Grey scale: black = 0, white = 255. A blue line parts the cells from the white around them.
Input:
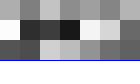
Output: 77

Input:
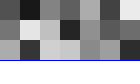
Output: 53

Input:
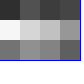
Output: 144

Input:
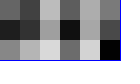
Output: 181

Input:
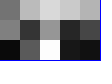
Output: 90

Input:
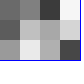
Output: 234

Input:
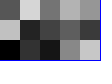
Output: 50

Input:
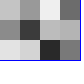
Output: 212

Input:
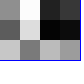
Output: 122

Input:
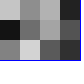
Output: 211
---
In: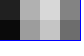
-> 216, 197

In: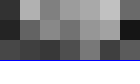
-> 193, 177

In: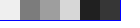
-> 239, 215

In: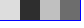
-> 221, 192

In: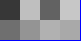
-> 199, 191

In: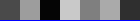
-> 201, 170

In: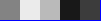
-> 235, 186
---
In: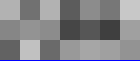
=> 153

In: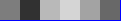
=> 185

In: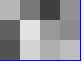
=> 82

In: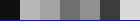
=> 110

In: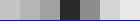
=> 41

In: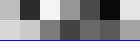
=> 67
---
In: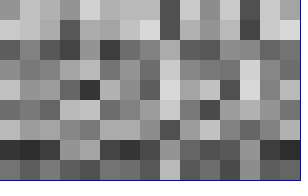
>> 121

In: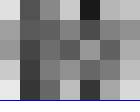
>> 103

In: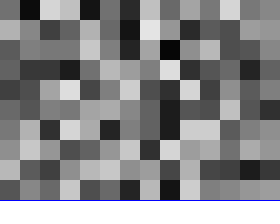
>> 105

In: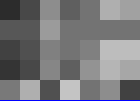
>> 80

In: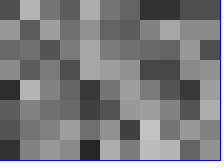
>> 152

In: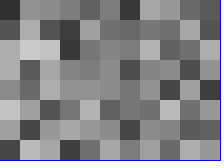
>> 166

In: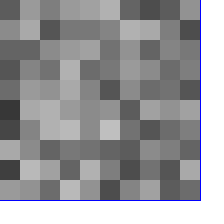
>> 108
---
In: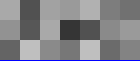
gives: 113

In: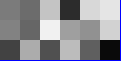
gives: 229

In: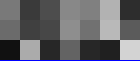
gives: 45

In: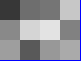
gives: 199

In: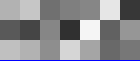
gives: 55

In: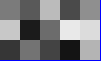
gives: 143

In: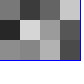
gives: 200

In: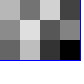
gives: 66

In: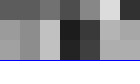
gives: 49
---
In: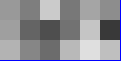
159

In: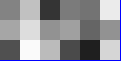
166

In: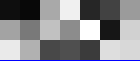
163

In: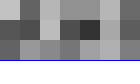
85

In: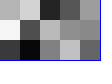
245

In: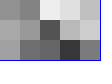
169

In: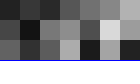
70

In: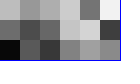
109
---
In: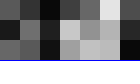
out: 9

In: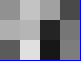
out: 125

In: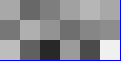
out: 240

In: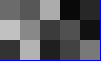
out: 121

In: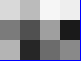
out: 137

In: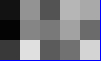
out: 212

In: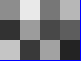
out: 35

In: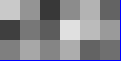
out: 111

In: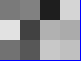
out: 192
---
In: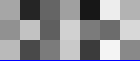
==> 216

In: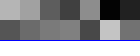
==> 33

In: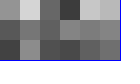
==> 132

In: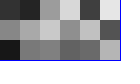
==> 83

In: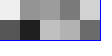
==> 210

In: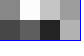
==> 157

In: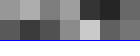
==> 104

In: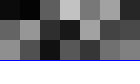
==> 73

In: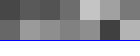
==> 121
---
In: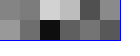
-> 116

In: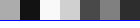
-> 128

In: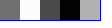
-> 3

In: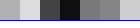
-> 133

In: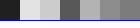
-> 140

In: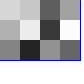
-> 146

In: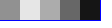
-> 103

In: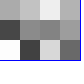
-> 216

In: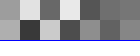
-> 98
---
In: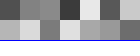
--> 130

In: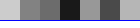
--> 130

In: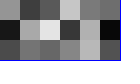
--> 62

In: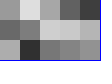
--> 222

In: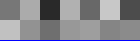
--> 171

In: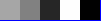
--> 129
